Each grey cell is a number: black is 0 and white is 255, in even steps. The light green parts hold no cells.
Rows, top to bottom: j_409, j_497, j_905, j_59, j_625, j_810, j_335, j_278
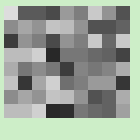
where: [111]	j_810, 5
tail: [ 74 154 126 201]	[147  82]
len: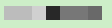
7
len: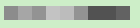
9

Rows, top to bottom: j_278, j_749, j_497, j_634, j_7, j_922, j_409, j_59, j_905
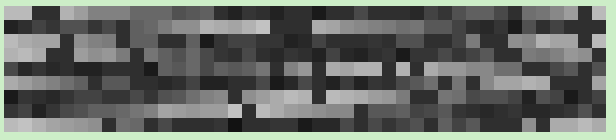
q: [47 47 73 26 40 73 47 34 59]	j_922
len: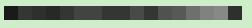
17
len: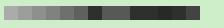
14
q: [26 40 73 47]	j_922
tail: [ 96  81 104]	[ 73  53  47  73  47  40  53  47  34  67  40  34  47  53  26  53  53  73
  53  67  88  47  47 123 117 129 151 143  47]
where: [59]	j_922, 25
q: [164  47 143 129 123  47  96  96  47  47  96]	j_497

